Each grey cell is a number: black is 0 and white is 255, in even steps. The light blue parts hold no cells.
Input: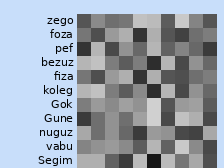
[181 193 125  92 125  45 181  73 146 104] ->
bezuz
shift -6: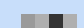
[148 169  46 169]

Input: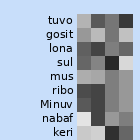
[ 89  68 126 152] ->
Minuv
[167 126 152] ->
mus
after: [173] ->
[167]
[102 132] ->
sul
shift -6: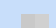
[195 202]
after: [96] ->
[68]

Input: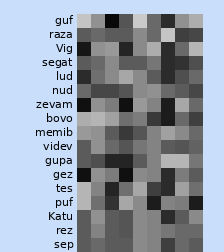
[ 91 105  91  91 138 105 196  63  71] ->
raza
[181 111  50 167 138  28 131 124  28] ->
puf

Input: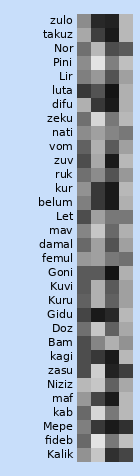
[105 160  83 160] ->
damal
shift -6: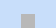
[178]
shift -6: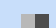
[178  71]
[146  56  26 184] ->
kur

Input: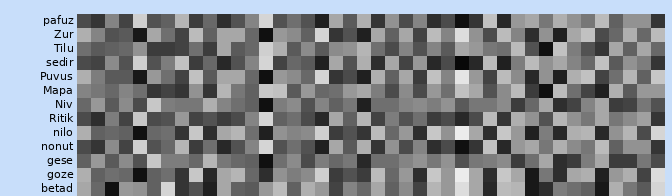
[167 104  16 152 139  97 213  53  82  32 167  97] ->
Zur
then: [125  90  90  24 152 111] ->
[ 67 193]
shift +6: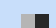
[187  46]
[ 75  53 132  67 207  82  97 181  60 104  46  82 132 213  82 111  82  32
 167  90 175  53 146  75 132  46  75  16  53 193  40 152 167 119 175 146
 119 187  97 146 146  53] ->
pafuz
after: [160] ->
[53]

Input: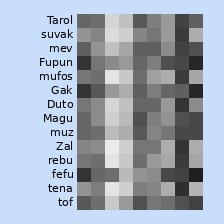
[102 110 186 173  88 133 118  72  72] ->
muz
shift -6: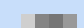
[201 127 112 147]
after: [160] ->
[173]
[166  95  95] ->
mev
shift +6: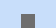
[116]
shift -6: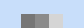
[112 133 207]

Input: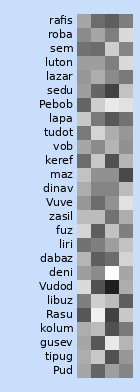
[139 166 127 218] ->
roba
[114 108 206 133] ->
sem
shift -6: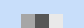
[160  81 227]

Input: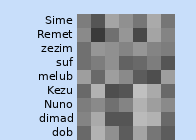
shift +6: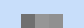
[118 156 150]
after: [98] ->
[105]
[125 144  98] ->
suf
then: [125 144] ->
[ 98 105]

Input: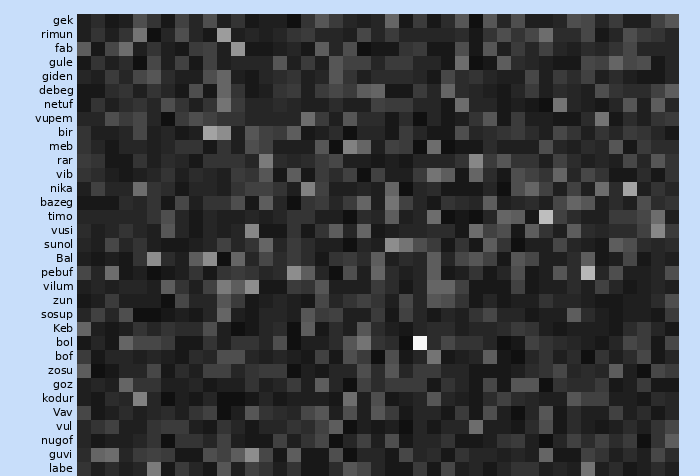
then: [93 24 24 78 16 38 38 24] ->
[71 38]
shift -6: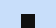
[10]
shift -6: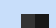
[46 18]

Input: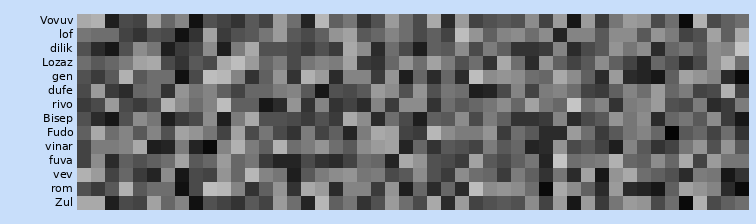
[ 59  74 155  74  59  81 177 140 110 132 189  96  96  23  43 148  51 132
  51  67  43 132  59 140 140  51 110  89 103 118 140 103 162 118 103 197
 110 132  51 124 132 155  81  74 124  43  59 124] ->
rivo
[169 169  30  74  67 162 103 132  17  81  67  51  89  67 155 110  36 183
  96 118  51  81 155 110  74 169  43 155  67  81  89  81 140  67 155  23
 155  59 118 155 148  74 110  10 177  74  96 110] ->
Zul
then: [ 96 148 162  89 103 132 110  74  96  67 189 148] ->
[ 96 132]
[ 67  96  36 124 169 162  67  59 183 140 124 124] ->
Fudo

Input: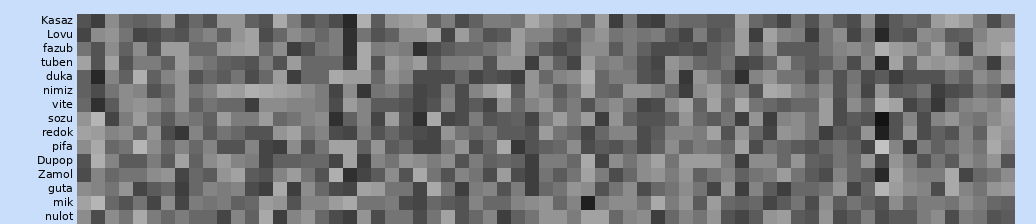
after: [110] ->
[156]
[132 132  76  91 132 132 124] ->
redok

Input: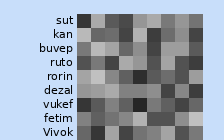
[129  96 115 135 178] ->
fetim
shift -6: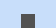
[76]
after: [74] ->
[150]

